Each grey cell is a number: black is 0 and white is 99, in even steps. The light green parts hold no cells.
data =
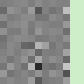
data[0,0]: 49
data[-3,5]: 16
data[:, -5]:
[54, 33, 46, 53, 58, 47, 70, 40, 65, 16, 57, 35]
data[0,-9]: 50
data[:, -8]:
[52, 53, 50, 53, 48, 54, 51, 49, 51, 51, 49, 50]
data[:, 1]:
[50, 57, 48, 52, 48, 51, 53, 53, 46, 59, 45, 53]
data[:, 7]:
[52, 45, 54, 49, 53, 51, 46, 48, 55, 44, 57, 49]
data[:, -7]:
[53, 49, 54, 55, 54, 53, 40, 53, 57, 44, 52, 51]
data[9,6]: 47
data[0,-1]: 50
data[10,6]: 48
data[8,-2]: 52
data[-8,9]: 43
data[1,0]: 41
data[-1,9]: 60
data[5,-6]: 52
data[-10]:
[54, 48, 50, 54, 54, 46, 46, 54, 51, 46]
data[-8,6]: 51
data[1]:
[41, 57, 53, 49, 60, 33, 50, 45, 48, 74]
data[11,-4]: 47
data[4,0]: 56
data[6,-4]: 62
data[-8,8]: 52
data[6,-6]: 38
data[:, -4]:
[50, 50, 46, 51, 51, 48, 62, 49, 50, 47, 48, 47]
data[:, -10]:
[49, 41, 54, 44, 56, 44, 47, 50, 52, 46, 59, 50]

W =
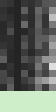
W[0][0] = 22
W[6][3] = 33
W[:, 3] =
[21, 37, 21, 41, 15, 27, 33, 23, 31, 17, 33, 23, 17]
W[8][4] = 25
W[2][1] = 18
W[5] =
[17, 18, 14, 27, 19, 36, 36, 51]
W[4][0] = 16
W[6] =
[20, 18, 14, 33, 19, 38, 26, 63]
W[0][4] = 19
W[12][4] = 21
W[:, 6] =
[33, 29, 20, 20, 26, 36, 26, 26, 58, 29, 26, 61, 23]
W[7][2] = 14
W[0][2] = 14
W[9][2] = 14
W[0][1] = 20
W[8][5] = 38
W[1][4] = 18
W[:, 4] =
[19, 18, 17, 17, 20, 19, 19, 16, 25, 20, 16, 30, 21]
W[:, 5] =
[24, 40, 36, 38, 34, 36, 38, 24, 38, 46, 36, 54, 44]
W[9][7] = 86
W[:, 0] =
[22, 19, 20, 16, 16, 17, 20, 27, 37, 16, 28, 27, 17]
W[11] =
[27, 31, 14, 23, 30, 54, 61, 74]
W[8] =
[37, 16, 14, 31, 25, 38, 58, 59]
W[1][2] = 14
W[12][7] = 51

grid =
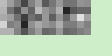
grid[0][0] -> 73
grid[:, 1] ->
[61, 45, 61, 49, 69]
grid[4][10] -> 43
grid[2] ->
[66, 61, 44, 24, 44, 37, 59, 37, 57, 39, 60, 87, 63]
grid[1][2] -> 31
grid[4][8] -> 59
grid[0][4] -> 50
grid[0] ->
[73, 61, 48, 27, 50, 63, 35, 46, 59, 45, 45, 57, 55]
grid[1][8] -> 68
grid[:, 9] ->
[45, 14, 39, 49, 40]
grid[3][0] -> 82
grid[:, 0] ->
[73, 70, 66, 82, 69]
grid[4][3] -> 33
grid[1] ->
[70, 45, 31, 56, 39, 72, 58, 50, 68, 14, 34, 40, 40]
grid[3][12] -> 50

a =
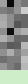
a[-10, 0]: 62
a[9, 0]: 58
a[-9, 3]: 79
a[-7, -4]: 67
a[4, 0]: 55
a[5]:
[68, 57, 40, 41]
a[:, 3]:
[46, 79, 40, 40, 68, 41, 71, 62, 74, 71]
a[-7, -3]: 55
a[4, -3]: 5
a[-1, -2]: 42

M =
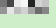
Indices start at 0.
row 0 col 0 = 46
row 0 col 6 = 76
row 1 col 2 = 73
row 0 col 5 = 82

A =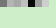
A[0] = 46
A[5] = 62
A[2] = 65
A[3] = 74

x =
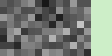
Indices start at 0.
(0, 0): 38
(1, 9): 34
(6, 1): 26
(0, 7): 25
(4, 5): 33
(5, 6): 37
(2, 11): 38
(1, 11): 39
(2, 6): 27
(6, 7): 28
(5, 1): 57
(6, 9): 40
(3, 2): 36
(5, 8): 42
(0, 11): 32
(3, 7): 15
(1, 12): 56
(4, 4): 32
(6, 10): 68
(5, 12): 38
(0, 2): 37
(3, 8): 46
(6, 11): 36
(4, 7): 48
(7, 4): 46
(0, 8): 38
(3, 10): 36
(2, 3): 38
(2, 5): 15

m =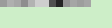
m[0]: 60
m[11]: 61
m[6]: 80

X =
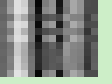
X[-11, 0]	40
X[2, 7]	35
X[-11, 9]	48
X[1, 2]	87
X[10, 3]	80
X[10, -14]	40
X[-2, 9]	52
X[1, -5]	46
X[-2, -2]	20
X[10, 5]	2
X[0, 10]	65
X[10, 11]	57
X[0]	[40, 59, 87, 80, 45, 2, 48, 56, 8, 48, 65, 57, 30, 29]
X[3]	[41, 61, 86, 84, 47, 4, 52, 60, 10, 46, 66, 57, 29, 30]
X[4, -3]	46
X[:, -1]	[29, 29, 37, 30, 38, 29, 38, 36, 37, 38, 29]
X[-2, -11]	70
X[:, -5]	[48, 46, 59, 46, 52, 46, 59, 58, 54, 52, 48]
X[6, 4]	40
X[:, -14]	[40, 42, 39, 41, 40, 42, 39, 40, 39, 40, 40]
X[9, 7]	35
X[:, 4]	[45, 48, 40, 47, 47, 48, 40, 42, 45, 46, 45]
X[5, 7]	60
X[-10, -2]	29
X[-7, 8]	34
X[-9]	[39, 46, 78, 66, 40, 14, 32, 35, 28, 59, 51, 50, 25, 37]
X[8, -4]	51
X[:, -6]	[8, 12, 28, 10, 34, 11, 26, 32, 36, 33, 8]
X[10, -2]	29
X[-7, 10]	52
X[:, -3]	[57, 57, 50, 57, 46, 57, 50, 49, 48, 46, 57]
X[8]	[39, 50, 82, 67, 45, 17, 30, 34, 36, 54, 51, 48, 22, 37]
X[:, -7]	[56, 57, 35, 60, 35, 60, 38, 34, 34, 35, 55]

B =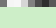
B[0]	45
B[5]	29
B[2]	96
